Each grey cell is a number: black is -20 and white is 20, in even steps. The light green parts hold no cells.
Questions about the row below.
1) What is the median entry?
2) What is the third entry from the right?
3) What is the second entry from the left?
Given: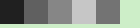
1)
-2
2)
1
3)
-5

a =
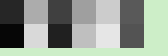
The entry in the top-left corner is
-14
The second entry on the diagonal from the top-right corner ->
16
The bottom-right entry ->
-7
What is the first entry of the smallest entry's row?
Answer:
-19
